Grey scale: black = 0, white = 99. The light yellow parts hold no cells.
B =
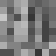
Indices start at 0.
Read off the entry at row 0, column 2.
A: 62
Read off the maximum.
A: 77
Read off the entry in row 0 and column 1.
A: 46
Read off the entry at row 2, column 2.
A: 31
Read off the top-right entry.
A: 46
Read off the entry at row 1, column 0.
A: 62
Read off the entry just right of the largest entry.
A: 46
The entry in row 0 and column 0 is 51
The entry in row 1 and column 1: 36

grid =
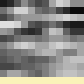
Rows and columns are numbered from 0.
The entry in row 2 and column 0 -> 27
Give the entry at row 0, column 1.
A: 16
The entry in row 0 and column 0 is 10
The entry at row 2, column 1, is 38
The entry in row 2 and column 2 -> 54
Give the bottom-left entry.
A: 49
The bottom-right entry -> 70
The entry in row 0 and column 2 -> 33
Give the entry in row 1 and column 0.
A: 44
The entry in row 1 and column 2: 81
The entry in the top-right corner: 54

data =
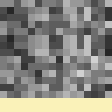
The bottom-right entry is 64
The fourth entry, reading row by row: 59
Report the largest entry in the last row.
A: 70
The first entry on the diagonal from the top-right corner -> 70
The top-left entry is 54
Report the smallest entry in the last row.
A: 25
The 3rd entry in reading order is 36
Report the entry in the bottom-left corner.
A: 64
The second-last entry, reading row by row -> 30
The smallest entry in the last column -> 15
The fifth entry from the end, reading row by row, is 64
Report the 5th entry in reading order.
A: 64
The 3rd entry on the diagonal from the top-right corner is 30

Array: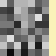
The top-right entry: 47
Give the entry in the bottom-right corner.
58
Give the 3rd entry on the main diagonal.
58
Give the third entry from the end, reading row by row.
42
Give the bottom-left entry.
52
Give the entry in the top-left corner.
80
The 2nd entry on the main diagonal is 21
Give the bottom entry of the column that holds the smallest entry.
4
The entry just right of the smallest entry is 52
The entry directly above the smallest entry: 42
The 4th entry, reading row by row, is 70
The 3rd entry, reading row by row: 70
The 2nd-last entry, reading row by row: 31

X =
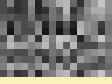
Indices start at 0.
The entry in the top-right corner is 56
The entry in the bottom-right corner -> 50
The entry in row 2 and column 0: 35
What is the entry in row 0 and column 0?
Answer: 29
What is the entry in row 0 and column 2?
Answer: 19
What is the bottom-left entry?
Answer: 29
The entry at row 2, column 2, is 29
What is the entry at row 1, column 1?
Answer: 24
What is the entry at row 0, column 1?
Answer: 50

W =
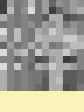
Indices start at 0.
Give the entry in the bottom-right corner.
46
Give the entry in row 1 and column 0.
24
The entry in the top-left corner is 24
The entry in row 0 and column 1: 61
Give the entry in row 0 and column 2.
46
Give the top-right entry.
56
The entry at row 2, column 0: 67
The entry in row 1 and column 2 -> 46
